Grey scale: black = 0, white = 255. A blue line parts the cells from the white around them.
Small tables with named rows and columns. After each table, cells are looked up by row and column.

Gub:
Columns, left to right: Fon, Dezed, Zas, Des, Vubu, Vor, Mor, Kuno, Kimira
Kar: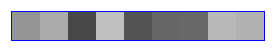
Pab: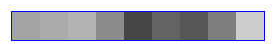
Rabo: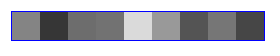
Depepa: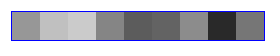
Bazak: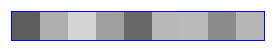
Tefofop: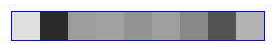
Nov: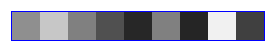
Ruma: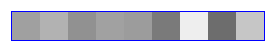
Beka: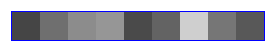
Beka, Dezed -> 111
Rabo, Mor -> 84
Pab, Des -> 140
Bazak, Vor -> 184
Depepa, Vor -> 99
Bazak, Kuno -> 140
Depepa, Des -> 133
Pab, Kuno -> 126

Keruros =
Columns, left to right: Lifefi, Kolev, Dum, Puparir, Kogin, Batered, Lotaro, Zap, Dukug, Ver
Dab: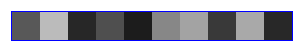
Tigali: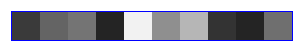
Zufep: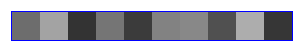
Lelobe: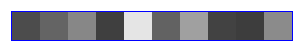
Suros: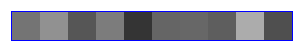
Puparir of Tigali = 36
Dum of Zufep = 51
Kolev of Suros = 145
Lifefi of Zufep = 109
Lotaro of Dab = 163
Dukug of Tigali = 36
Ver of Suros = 79
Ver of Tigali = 111
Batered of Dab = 135
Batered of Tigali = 143
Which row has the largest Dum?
Lelobe

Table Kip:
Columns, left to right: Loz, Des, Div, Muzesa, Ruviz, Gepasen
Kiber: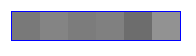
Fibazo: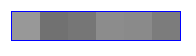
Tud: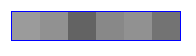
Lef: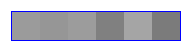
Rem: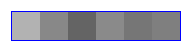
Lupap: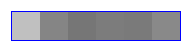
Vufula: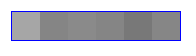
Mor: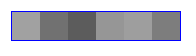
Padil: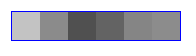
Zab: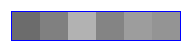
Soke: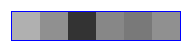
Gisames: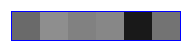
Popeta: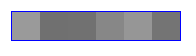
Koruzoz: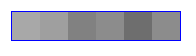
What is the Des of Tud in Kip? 145
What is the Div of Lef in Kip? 156
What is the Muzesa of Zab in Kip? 132
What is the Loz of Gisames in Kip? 106
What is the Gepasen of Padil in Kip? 140
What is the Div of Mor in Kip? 92
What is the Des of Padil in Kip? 139
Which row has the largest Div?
Zab

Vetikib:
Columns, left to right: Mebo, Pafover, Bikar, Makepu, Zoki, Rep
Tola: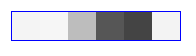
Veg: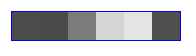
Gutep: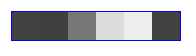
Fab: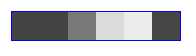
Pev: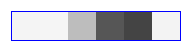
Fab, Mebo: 68
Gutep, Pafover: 64
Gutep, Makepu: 221
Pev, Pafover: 245
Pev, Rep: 243
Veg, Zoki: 228
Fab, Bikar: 121
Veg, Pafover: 75

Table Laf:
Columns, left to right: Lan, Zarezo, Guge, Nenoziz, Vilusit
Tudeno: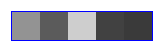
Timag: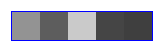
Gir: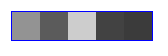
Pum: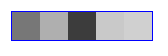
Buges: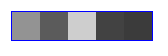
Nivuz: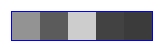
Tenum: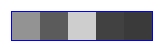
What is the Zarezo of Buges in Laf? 91
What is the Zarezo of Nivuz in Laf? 91
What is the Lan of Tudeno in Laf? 147
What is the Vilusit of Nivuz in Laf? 59
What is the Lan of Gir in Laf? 147
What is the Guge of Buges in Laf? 206
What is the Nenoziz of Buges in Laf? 66
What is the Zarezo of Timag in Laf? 93
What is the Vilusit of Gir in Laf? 59
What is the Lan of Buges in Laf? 147
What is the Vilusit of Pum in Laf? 208
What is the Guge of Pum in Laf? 60
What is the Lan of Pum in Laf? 119
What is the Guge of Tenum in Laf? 206
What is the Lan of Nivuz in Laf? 147
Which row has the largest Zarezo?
Pum

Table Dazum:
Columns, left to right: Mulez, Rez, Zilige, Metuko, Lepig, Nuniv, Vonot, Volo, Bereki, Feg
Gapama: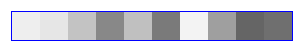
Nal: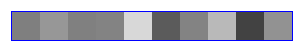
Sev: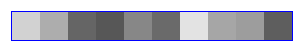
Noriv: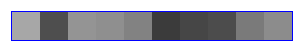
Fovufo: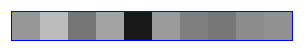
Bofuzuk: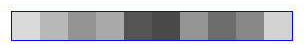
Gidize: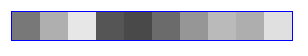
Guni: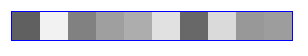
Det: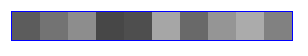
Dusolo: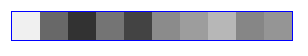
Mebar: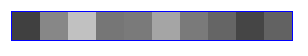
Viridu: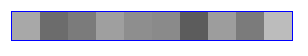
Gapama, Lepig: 192
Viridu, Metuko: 159
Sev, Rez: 173
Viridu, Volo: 157
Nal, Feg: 146
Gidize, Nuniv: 107
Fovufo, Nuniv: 155
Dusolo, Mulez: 240
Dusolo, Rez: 104
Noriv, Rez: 78
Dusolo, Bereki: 134
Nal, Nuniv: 91
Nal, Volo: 185
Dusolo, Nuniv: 139
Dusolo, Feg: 149
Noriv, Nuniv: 59

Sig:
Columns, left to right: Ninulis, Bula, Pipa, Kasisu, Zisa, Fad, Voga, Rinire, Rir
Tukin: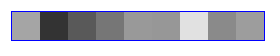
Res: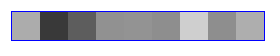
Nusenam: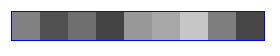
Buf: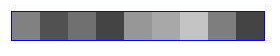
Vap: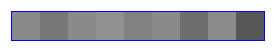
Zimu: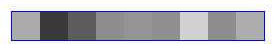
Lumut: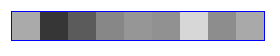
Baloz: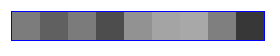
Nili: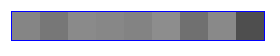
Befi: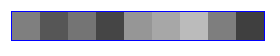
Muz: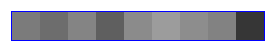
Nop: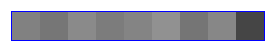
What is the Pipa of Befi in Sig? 116
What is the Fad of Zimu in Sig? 143
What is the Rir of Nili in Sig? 78
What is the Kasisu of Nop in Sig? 124
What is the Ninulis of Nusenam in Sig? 129
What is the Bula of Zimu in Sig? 57
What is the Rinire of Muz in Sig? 130
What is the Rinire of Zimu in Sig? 142
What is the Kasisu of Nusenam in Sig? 68
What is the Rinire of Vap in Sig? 139
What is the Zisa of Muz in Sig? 139
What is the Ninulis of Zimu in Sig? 171
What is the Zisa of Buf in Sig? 151
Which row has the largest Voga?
Tukin

